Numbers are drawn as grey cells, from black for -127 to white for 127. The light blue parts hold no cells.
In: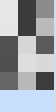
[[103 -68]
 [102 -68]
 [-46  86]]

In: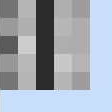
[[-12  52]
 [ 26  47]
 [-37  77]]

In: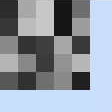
[[-83  40]
 [-72  60]
 [ 10 -75]]

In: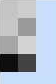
[[69 77]
 [71 27]
 [38 83]]

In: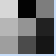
[[  87 -124]
 [  54   20]
 [  30  -52]]

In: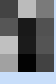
[[ -60   59]
 [ -41 -102]
 [  64 -100]]

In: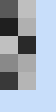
[[-38  63]
 [-96  48]
 [ 64 -86]]
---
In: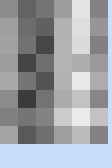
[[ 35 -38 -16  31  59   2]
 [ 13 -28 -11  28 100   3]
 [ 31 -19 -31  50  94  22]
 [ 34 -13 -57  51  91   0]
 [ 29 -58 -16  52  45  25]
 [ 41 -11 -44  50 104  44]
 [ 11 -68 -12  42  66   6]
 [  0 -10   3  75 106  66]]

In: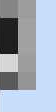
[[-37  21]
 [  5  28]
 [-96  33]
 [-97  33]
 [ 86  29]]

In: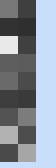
[[-53  38]
 [ -7 -64]
 [-77 -80]
 [105 -63]
 [-33 -35]
 [-21 -52]
 [-65 -69]
 [-44  -3]
 [ 50 -50]]

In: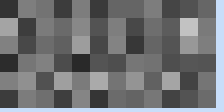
[[-67  -3 -16 -65   5 -74 -20 -27  -8 -60 -44 -20]
 [-76  -1 -12 -67  -2 -69 -26 -26  -2 -58 -45 -25]
 [ 36 -66  -4 -21   8 -44  -1 -55 -17 -35  66  -5]
 [  1 -55 -19 -31  29 -56   3 -72 -26 -43  24  -1]
 [-83  -9   1 -51 -86 -43 -49  -9 -13 -49 -41 -43]
 [  0  16 -46  31  -4  42 -11  20 -30  37 -60 -10]]

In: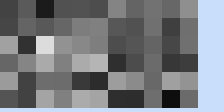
[[ -43  -61   36    0   43   36  -81  -82  -17 -113  -20]
 [ -60  -37 -100  -46  -45  -50    4  -27  -13  -24   15]
 [ -57  -27  -39  -25   -2    0  -40  -46  -15  -64  -16]
 [  33  -78   92   18    8   -1  -50  -42  -27  -56  -15]
 [ -25    5   42    0   43   53  -80  -51  -20  -72  -66]
 [  27  -61  -18  -19  -70  -83   29   11  -23   32   19]]

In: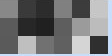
[[-37  63 -14 -31  85 -80]
 [  8 -69 -83   0 -67  70]
 [-36 -88 -95 -33  27  60]]
